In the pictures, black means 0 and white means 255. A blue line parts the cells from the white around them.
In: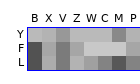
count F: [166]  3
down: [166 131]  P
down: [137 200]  M
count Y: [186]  4
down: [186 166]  Z

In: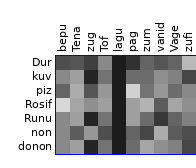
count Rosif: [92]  1
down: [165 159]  Tena

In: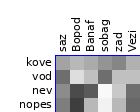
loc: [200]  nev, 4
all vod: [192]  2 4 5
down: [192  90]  Banaf
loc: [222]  vod, 1
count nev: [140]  1

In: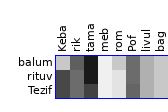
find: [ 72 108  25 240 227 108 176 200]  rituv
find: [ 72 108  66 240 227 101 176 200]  Tezif
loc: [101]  Tezif, 5
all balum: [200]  0 4 7

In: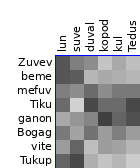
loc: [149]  ganon, 1
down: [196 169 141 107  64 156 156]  kopod
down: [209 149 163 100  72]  suve
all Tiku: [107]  0 3 4

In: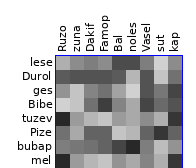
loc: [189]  bubap, 7
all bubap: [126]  0 6
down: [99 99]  Famop
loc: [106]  Bibe, 7
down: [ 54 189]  sut
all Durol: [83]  1 2 3 6

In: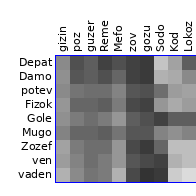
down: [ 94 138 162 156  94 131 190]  Lokoz
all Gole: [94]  5 8 9
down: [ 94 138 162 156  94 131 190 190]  Lokoz
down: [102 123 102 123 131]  poz

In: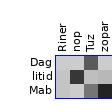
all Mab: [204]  1
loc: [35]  Mab, 3
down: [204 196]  Riner
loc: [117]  Mab, 2
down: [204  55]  nop
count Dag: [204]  3

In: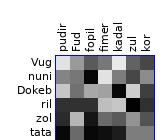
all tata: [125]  5 6
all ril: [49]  0 1 2 6
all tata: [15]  3
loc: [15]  tata, 3
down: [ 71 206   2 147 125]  zul
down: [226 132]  pudir

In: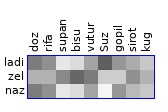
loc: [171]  ladi, 7
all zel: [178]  0 1 8

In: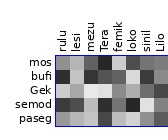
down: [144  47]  rulu
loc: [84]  bufi, 3

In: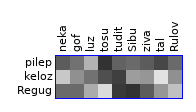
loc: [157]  keloz, 5
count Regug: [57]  1
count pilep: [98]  1
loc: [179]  pilep, 2
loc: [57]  Regug, 4
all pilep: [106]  5 8
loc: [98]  pilep, 4

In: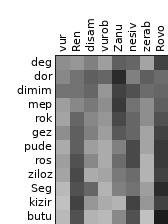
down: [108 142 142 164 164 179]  zerab
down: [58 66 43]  Rovo
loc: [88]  gez, 4
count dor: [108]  1
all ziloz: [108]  5
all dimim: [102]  2 7
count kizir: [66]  3

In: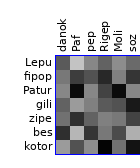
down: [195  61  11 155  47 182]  Paf
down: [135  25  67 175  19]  soz
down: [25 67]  soz
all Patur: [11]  1 4
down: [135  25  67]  soz

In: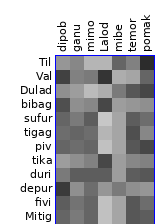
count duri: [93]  4
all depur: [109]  2
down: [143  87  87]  temor
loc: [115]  fivi, 1

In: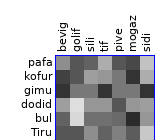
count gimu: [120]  4
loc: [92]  Tiru, 5
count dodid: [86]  1
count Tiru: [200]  1
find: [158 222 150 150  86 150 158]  dodid
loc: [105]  bul, 4
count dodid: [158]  2

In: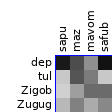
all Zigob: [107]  2 3
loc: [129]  Zugug, 1
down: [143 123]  mavom
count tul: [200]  2

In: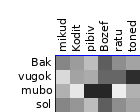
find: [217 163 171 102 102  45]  vugok
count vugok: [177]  0
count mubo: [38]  2
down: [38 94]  Bozef

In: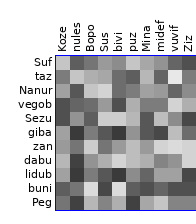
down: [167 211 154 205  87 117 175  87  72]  Sus
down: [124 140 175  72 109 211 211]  Ziz
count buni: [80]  3
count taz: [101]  1

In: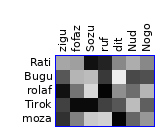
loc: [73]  Bugu, 5
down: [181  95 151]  Nogo
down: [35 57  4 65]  ruf
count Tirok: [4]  0
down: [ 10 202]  Sozu
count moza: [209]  1

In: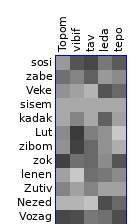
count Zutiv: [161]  3
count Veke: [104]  1
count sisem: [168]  5
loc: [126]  Lut, 2
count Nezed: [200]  0
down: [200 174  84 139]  tepo

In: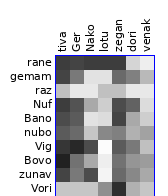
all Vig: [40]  1
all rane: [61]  0 2 3 4
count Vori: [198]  4
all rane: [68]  1
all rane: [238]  6
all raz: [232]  1 2 5 6
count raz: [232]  4

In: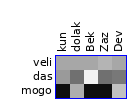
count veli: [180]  1
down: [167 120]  Dev
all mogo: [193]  4
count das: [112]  2
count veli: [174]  0
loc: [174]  mogo, 1

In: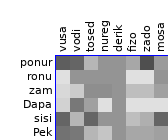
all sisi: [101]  0 2 7
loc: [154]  ponur, 7
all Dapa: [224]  3 5 6 7
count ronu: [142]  0
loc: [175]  sisi, 6

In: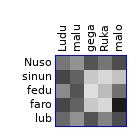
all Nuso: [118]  0 3
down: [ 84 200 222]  gega

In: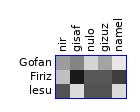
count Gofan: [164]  1
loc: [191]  Firiz, 0
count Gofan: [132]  1
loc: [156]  Gofan, 0
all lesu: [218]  1 4
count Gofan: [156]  1
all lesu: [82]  0 2 3

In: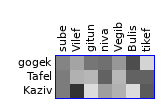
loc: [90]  Kaziv, 6
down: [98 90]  tikef
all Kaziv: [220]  2 5
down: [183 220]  gitun
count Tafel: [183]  2

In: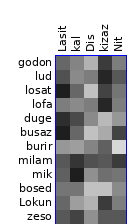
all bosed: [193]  2 3
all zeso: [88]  0 3 4
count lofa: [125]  3
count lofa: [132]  0

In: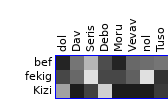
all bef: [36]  0 4
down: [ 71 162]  dol
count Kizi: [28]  4
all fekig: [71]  0 3 4
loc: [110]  bef, 6

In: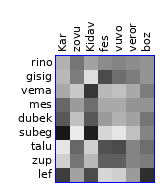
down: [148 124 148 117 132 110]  boz
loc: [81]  talu, 3
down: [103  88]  Kar
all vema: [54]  2

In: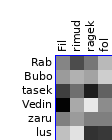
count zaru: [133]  0
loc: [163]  Bubo, 2

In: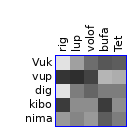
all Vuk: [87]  3
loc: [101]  dig, 2
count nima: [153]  2
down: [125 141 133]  lup
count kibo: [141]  3
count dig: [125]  3
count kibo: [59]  2

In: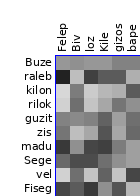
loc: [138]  guzit, 1
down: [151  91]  Kile

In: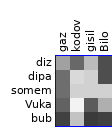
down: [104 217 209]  kodov
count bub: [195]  1
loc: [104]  diz, 1
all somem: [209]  1 2 3
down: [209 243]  kodov
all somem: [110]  0

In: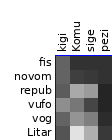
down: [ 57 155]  sige
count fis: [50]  3
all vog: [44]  3

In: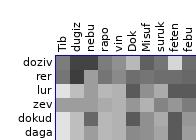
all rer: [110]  5 7 8
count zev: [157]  3
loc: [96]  doziv, 6
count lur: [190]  1
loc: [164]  daga, 7
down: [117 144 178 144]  Misuf

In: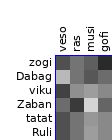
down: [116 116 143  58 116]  ras
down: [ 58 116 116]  ras

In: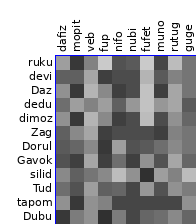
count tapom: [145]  3
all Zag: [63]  3 7
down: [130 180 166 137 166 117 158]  veb

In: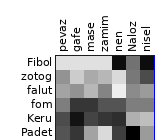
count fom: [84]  2
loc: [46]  Keru, 4
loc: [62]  Padet, 4
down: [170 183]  mase
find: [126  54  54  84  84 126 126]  fom
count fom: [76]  0
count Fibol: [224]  4

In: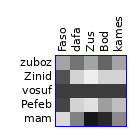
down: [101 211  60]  Bod
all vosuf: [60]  0 1 2 3 4
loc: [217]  mam, 0
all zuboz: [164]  0 2 4
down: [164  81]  Faso
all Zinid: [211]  1 3 4

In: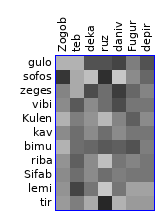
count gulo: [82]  3
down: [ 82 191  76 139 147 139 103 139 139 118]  deka
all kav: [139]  0 2 4
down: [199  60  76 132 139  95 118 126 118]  daniv

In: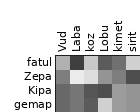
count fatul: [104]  0
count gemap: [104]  1
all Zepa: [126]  0 4
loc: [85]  Kipa, 2

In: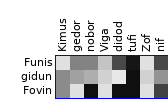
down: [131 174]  nobor
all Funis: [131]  1 2
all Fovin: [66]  7
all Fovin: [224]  1 3 6
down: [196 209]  Viga

